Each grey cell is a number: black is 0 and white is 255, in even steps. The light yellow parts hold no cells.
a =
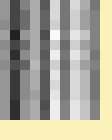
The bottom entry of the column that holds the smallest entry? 46
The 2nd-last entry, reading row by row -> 195
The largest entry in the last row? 237
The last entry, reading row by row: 130
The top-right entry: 118
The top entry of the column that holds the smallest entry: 69
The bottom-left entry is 150
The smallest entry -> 34
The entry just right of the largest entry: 130
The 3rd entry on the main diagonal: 108
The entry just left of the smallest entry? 160
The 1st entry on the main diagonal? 150
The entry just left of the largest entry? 78
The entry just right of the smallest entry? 150
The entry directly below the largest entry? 207
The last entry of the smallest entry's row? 130
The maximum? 249
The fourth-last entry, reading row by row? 130
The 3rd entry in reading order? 130
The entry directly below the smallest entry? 69
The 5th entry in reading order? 89
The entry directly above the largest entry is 207

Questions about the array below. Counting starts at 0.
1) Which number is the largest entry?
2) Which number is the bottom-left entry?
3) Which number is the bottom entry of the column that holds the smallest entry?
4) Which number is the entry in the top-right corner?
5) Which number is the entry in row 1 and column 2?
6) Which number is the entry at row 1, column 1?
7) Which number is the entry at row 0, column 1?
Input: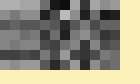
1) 187
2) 153
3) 87
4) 153
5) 141
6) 121
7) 176

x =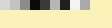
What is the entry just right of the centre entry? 182
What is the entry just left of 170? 243
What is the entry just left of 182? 58
